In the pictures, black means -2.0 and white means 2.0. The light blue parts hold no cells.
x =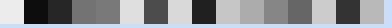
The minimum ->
-1.8
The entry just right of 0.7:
0.1

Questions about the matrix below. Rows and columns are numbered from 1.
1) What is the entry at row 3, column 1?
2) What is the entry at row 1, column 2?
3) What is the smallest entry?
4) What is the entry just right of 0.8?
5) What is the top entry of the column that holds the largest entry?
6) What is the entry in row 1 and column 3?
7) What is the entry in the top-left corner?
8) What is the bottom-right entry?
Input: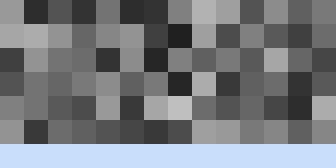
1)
-1.0
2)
-1.3
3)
-1.5
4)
0.5
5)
0.0
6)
-0.7
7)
0.4
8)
0.1

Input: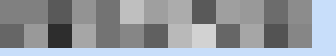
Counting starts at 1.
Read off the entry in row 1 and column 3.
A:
-0.6
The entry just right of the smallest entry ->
0.6
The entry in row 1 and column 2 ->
0.0
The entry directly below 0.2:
0.1
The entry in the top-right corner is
0.2
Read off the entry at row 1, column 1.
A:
0.0

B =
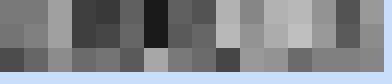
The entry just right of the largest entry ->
0.4
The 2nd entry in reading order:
-0.1
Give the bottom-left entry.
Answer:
-0.8
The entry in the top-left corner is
-0.1
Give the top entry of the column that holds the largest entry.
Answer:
0.9
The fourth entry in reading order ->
-1.0
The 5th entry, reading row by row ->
-1.1
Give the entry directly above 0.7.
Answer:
0.8
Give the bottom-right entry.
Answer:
0.1
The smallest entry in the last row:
-0.9
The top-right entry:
0.4
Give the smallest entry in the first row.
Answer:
-1.6
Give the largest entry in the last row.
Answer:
0.6

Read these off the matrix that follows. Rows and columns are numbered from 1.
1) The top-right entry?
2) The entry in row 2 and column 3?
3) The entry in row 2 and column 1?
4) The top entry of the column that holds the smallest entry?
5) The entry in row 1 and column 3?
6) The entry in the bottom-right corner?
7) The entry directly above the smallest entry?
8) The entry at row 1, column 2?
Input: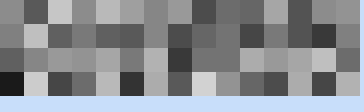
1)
0.3
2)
-0.5
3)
0.0
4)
0.2
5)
1.1
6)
0.8
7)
-0.5
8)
-0.6

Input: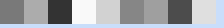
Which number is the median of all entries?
0.5
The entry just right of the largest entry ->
1.3

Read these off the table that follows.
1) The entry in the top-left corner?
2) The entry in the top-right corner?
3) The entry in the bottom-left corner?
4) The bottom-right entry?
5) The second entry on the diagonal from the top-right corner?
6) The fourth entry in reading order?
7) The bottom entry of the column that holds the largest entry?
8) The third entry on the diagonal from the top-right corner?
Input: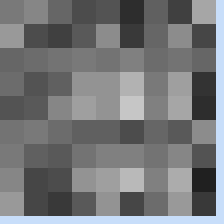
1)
-0.1
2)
0.6
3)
0.4
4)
-1.1
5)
0.2
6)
-0.8
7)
-0.9
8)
-0.3

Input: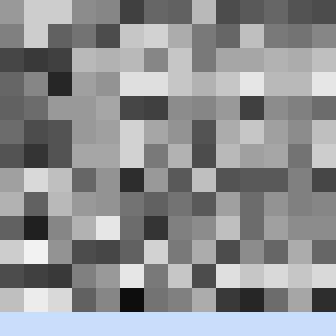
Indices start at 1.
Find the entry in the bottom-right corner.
-1.3
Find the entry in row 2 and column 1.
0.0
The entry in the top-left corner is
0.4
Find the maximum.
1.8
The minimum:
-1.8
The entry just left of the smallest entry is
0.1
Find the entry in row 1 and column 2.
1.2
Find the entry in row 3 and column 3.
-1.0
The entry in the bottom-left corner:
1.0
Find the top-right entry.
-0.8
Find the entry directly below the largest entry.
-1.0
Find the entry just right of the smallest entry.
-0.2
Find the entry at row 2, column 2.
1.2
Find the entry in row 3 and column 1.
-0.9
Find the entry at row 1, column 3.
1.2
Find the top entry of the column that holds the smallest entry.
-1.0
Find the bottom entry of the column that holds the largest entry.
1.7
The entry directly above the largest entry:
-1.5

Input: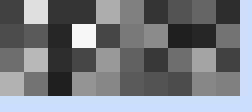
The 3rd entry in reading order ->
-1.2
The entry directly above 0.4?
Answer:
-0.9
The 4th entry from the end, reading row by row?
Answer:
-0.7
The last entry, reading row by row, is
0.0
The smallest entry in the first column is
-1.0
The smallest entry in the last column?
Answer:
-1.3
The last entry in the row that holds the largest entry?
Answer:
-0.2
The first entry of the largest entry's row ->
-0.8
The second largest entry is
1.5
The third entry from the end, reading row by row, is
-0.8
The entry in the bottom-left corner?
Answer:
0.8
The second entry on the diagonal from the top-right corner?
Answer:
-1.4

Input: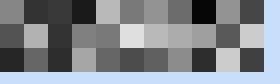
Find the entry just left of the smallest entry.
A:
-0.3
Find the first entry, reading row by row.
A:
0.1
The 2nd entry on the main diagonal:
0.8
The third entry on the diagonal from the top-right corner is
-1.3
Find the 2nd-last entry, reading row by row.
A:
1.2
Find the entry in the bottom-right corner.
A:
-1.0
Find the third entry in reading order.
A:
-1.1
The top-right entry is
-0.9
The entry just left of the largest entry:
-0.1
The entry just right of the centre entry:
0.9

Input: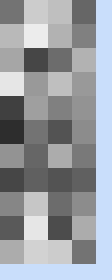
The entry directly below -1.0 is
-1.3
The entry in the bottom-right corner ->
-0.2
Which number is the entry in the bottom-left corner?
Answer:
0.7
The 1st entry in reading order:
-0.2
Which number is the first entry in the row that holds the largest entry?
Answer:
0.9
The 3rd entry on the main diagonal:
-0.3
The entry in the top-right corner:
-0.4
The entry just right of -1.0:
0.5
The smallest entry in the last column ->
-0.5
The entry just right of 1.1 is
-0.3
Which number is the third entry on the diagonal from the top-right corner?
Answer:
-0.9
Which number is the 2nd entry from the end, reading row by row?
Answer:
1.2
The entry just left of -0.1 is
0.7

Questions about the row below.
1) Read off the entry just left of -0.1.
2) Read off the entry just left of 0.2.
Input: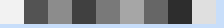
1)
-1.0
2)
-0.7

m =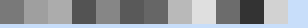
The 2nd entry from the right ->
-1.2
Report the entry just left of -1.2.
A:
-0.3
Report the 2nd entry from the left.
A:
0.5
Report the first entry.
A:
-0.1
